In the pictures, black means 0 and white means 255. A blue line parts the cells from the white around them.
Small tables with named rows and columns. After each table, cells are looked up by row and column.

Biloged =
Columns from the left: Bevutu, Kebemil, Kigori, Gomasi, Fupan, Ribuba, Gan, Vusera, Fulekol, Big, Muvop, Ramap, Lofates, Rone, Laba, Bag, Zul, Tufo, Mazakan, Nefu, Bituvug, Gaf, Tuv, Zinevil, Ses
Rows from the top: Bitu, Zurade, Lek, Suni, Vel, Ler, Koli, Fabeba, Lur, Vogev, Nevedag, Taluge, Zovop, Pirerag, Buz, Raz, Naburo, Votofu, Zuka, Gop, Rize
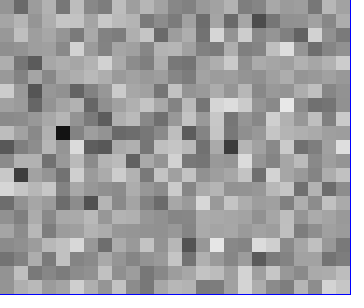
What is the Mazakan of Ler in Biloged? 144
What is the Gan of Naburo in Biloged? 179
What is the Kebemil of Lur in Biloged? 140
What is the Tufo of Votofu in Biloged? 132
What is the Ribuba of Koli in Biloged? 99
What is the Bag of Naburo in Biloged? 164
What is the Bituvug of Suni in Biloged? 222
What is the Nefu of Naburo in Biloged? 157
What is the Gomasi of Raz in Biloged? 137
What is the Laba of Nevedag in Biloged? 113
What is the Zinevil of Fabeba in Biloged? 116
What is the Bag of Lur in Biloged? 199
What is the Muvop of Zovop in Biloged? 121
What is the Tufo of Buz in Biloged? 173
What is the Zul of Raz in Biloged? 166
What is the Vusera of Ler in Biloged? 174
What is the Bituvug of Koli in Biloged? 148

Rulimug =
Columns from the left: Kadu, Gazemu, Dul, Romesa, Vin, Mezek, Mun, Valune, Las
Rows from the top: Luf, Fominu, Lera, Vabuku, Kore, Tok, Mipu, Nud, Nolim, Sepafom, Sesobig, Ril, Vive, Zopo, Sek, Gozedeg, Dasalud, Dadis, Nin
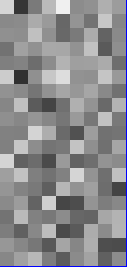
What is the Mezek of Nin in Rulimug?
139
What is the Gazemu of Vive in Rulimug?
194
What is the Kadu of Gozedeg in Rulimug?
115
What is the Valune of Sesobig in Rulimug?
112
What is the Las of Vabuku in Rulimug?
143
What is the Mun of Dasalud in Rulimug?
172
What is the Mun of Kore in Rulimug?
160
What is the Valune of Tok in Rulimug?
197
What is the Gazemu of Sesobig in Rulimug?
198
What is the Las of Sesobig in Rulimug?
166
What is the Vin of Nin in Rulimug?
91
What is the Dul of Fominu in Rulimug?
171
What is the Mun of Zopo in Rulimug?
160
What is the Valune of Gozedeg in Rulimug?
167
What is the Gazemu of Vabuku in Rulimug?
161
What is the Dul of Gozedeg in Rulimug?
129
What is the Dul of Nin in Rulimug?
184

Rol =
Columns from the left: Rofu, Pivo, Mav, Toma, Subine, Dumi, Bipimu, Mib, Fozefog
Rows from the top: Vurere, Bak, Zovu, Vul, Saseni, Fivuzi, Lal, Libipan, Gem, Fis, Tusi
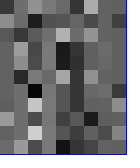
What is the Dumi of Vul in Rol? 53
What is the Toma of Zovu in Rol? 111
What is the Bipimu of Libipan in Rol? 97
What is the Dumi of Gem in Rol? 88
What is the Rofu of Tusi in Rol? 107
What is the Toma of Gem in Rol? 118
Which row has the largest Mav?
Fis

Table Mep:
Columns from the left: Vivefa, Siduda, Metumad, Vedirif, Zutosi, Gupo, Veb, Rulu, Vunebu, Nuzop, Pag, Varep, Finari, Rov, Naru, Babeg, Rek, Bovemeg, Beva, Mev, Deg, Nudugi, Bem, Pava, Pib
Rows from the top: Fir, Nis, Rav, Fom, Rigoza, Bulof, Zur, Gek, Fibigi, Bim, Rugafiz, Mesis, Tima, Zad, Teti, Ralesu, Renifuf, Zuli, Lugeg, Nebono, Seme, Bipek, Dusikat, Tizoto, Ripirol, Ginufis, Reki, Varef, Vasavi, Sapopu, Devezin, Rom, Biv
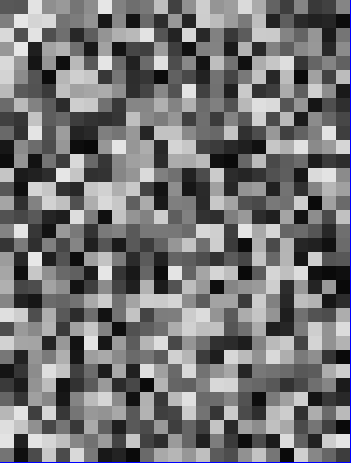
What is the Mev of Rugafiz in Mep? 198
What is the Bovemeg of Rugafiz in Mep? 31
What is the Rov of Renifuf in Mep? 107
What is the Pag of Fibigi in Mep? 137
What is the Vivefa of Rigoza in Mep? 217
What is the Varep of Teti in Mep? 25
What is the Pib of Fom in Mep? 140
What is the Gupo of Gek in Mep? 206

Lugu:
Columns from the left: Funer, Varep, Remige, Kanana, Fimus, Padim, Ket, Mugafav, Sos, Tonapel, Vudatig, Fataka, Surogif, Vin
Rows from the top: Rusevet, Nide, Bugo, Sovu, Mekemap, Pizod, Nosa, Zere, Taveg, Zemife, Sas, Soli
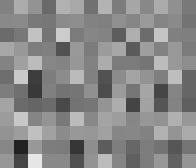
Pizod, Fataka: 127
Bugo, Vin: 127
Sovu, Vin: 123
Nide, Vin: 115
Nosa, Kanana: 128
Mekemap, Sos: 123
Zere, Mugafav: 148
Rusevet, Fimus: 177
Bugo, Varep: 120
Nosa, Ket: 144
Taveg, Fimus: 121
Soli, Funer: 151
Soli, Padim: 80
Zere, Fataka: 85
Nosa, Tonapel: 118
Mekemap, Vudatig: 117
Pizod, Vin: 102
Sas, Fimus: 123
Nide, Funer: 137
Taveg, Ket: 136
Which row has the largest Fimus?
Bugo

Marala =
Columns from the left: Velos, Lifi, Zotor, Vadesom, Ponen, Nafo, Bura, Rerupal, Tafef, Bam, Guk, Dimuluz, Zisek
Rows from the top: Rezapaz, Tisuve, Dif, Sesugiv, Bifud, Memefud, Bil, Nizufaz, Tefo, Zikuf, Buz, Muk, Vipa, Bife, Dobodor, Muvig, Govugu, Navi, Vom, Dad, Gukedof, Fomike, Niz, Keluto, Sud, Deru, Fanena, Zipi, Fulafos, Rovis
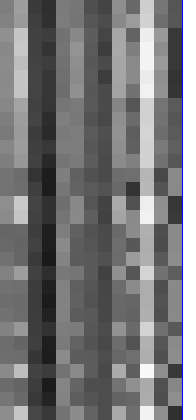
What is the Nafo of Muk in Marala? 122
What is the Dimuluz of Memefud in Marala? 143
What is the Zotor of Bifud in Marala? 67
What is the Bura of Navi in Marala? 85
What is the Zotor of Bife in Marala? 63
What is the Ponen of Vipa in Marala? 127
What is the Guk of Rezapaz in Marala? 206
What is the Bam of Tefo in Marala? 107
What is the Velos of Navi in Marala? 105
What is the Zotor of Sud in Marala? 63
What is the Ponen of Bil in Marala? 109
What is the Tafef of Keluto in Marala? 146
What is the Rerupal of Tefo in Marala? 72
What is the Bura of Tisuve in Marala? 86
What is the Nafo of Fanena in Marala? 137

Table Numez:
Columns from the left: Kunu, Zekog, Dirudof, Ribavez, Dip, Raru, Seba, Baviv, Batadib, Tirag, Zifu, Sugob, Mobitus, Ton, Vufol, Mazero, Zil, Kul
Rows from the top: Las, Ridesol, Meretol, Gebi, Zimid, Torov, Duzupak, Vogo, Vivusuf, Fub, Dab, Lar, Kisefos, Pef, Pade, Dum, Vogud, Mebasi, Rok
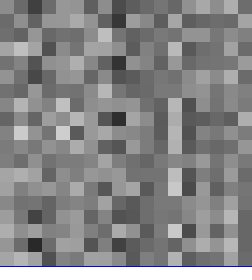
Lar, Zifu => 102
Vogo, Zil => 138
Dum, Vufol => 158
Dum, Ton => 135
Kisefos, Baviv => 145
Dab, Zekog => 136
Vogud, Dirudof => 158
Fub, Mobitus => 181
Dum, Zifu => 110
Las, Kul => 109
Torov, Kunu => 147
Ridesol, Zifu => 136
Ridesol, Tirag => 157
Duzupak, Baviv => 183
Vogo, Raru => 107
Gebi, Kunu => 164
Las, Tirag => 93
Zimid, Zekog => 131
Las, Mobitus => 103
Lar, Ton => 129

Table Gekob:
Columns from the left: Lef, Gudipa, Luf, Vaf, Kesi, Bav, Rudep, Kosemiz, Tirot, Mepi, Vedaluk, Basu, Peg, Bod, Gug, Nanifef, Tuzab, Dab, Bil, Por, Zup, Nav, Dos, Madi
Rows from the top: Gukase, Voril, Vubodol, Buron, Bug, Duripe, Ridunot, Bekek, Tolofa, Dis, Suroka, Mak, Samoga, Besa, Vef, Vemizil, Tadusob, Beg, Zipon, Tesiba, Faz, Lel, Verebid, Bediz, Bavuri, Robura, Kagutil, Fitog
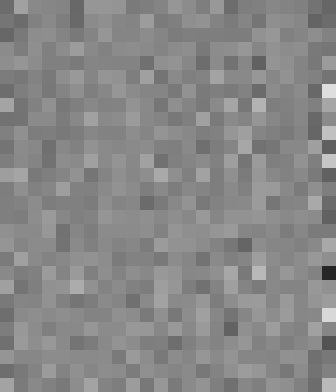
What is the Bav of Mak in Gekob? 138
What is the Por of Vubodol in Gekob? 151
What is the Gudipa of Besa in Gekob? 143
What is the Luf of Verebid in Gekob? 142
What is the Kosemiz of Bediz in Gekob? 139
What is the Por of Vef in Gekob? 118
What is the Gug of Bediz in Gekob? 154
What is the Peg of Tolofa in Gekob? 120
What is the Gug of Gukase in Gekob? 126
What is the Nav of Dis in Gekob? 132
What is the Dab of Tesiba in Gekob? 121
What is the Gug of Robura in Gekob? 150
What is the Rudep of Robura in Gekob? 138
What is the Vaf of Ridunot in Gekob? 120
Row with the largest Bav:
Faz

